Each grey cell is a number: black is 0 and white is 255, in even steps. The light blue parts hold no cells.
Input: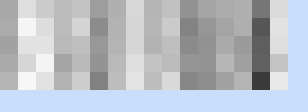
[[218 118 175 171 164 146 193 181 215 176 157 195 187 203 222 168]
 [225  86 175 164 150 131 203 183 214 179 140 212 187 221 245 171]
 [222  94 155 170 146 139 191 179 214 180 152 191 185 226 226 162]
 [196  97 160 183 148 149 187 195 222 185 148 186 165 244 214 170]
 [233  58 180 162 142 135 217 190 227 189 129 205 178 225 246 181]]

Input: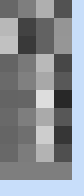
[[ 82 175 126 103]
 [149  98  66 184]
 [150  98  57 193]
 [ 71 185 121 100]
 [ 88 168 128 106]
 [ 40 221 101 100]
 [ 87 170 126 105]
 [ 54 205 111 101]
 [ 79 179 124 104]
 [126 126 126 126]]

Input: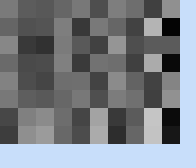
[[144  64 110 126  78 120 102  88  92 122]
 [  4 180  66 102 121  56 126  84  81 101]
 [ 91  91  78 149  65  89 123  49  57 135]
 [  9 171  64 110 114  58 128  76  74 106]
 [132  66  99 139  67 111 110  69  77 130]
 [145  64 112 124  79 120 103  89  94 120]
 [ 11 197  91  57 163  69 109 139 128  71]
 [ 23 195 102  45 171  76 104 155 143  61]]

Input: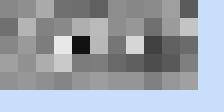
[[ 91 159 139 135 141  96 110 112 170 143 136]
 [196 155 112 151 142 186 175 137 130 180 112]
 [107  97  65 214 118 184  18 232 125 154 135]
 [127  89  77  95 105 125 124 201 173 145 160]
 [160 150 128 149 149 157 149 133 143 151 145]]

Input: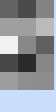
[[131  75  99]
 [186 159 159]
 [ 95 136 241]
 [135  42  71]
 [141 142 157]]

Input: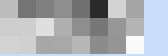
[[166 211  42 112 142 128 116 188]
 [180 151 119 142 175 223 206 206]
 [250 149 140 182 168 167 208 211]]
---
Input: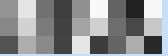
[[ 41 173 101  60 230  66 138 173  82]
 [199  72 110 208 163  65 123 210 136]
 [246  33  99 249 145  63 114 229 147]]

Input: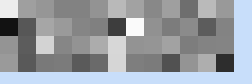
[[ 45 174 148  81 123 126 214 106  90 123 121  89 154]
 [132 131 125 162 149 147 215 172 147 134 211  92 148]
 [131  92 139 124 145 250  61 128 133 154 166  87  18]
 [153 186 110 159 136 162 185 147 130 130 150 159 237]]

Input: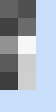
[[207  62]
 [205  90]
 [247 146]
 [107  65]
 [ 79  98]]

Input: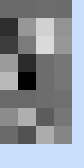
[[133 172  82 106]
 [118  92 175 140]
 [111 109 105 106]
 [117 109   1 185]
 [118 109  43 155]
 [151 218 123  61]
 [147 209 151  45]
 [107 108 105 106]]

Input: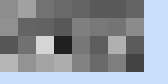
[[ 67 126 105 129 173 164 147 182]
 [ 91 176  93 119  32 213 113  86]
 [139 116 120 127  88  98 100 144]
 [ 99  89  89  99 105 114 161 141]]

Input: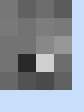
[[ 96  74  82 103]
 [108 207  41 114]
 [150 136 115 115]
 [120 125 114 121]
 [ 90 109  97 119]]
